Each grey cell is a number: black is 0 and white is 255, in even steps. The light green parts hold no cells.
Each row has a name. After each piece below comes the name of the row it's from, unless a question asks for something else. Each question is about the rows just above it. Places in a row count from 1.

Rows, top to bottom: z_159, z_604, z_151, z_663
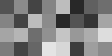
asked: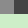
z_159
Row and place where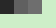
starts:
z_159, 6
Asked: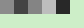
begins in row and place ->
z_159, 2
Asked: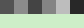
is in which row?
z_159
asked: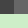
z_663

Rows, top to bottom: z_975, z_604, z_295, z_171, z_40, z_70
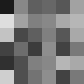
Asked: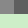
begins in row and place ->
z_975, 2
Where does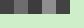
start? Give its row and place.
z_171, 1
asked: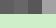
z_975
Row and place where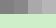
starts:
z_604, 3
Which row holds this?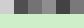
z_70
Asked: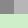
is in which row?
z_40

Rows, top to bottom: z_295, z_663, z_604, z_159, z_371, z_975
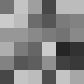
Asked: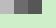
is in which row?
z_663
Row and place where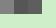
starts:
z_371, 1
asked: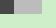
z_295
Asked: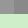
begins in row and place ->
z_604, 2
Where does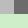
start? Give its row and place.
z_663, 2
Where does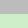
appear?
z_295

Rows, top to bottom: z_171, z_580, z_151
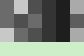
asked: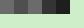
z_580
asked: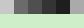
z_151
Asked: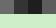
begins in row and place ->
z_580, 3

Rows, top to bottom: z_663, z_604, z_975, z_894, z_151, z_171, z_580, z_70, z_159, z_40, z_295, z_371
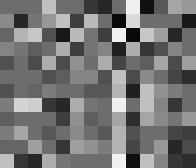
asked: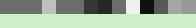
z_663
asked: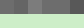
z_580
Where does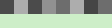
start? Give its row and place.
z_151, 3
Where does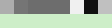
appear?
z_371
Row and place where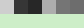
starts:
z_70, 3

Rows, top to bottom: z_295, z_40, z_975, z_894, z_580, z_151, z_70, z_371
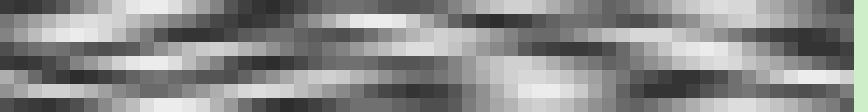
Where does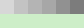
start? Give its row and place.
z_975, 48
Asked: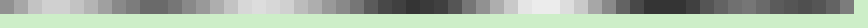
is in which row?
z_70

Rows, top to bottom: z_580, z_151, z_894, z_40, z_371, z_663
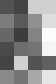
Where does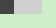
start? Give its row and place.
z_580, 2
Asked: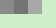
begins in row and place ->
z_663, 1
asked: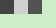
z_371
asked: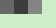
z_894
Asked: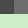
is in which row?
z_40

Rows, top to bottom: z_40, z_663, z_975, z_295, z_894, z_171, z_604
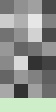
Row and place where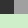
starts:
z_604, 2
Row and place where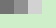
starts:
z_975, 1
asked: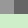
z_295

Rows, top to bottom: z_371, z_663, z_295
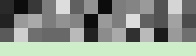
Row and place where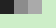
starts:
z_295, 7
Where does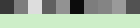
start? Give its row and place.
z_371, 3
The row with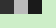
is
z_295
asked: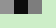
z_371
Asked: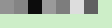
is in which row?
z_663
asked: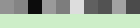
z_663
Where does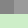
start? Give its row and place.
z_371, 10

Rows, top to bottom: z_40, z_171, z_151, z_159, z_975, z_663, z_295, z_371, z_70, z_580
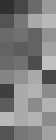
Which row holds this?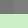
z_580
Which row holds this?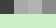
z_295
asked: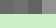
z_151
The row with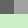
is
z_159
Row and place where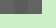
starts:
z_159, 1
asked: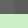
z_159

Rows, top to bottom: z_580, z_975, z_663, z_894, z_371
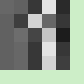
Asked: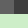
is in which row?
z_975
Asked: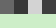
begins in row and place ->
z_371, 2
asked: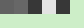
z_894
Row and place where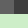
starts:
z_975, 1

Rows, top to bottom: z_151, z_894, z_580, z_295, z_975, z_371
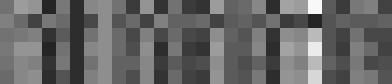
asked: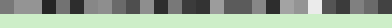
z_295
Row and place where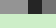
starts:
z_295, 2
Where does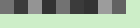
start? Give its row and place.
z_151, 9
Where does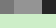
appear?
z_295
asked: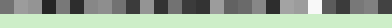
z_151
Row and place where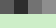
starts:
z_580, 5

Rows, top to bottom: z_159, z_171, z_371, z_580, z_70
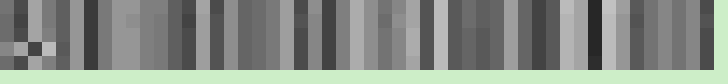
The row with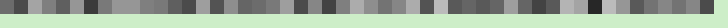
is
z_371
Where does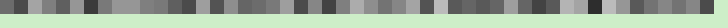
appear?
z_70
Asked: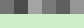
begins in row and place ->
z_159, 1
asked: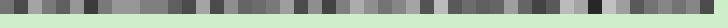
z_159

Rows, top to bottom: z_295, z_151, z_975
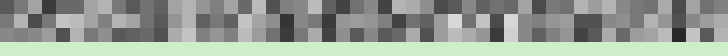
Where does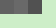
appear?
z_975
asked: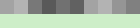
z_295
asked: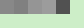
z_151
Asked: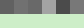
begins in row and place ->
z_295, 35
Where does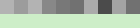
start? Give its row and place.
z_295, 42
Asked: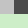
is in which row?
z_151
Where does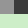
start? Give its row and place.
z_975, 35

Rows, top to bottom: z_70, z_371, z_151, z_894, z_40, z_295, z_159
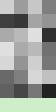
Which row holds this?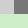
z_40
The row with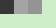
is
z_371
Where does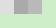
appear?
z_894
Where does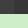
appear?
z_371

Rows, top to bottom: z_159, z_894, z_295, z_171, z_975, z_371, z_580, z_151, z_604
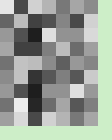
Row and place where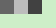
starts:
z_894, 1
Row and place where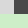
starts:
z_604, 2
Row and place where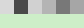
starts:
z_604, 2
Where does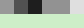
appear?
z_580
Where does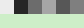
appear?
z_151
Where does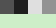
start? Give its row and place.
z_295, 2
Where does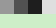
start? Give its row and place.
z_295, 1

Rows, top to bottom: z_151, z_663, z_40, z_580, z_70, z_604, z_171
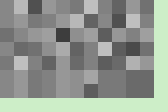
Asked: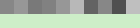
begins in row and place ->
z_663, 1
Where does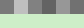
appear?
z_151
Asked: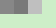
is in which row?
z_151

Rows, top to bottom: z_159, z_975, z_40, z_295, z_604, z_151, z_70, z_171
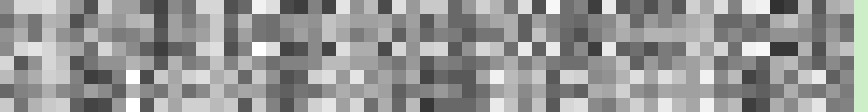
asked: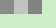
z_604
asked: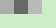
z_171
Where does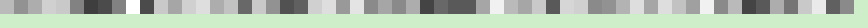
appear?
z_151
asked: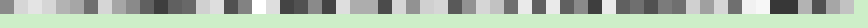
z_295
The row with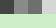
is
z_159
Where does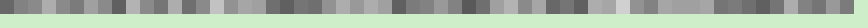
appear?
z_70
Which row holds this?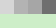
z_295

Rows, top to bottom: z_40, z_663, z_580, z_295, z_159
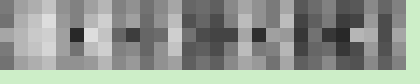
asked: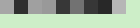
z_580
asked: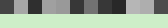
z_580
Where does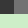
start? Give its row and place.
z_580, 22
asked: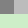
z_663
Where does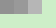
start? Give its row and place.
z_159, 6

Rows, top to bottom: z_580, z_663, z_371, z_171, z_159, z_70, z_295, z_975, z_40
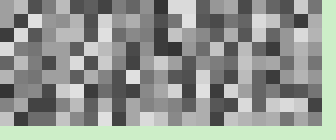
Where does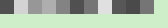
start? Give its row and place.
z_663, 7
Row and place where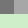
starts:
z_40, 21
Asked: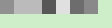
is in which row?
z_371
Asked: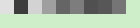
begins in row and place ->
z_295, 15

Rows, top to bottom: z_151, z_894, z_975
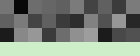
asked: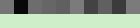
z_151
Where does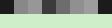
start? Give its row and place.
z_975, 1
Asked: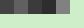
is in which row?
z_894
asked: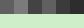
z_894

